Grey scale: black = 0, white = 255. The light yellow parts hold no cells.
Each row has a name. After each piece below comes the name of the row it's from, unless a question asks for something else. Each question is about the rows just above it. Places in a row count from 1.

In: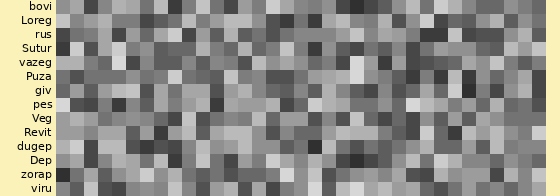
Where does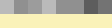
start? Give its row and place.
dugep, 11
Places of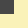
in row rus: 1 5 10 30
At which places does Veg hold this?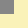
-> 5 7 13 20
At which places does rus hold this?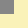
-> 18 19 20 23

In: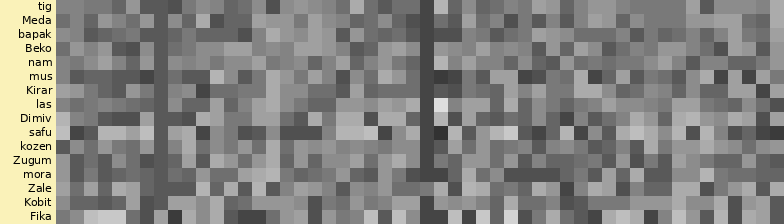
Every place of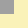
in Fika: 8 18 51
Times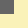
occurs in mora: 10
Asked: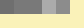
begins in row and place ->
Kirar, 13
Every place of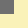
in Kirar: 12 13 19 20 24 25 26 31 42
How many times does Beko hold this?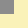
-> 8
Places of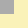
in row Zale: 5 13 28 31 35 39 45 46 50 52
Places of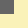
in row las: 7 10 11 13 19 20 32 34 37 49

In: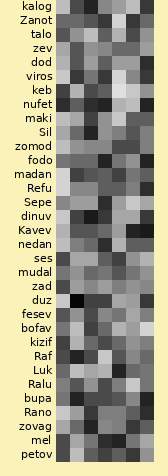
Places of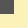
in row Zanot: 3
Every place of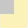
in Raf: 4
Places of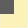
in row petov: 3 5
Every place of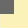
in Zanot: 1 2 7
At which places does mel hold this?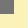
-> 3 6
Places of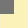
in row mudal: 1 4 6

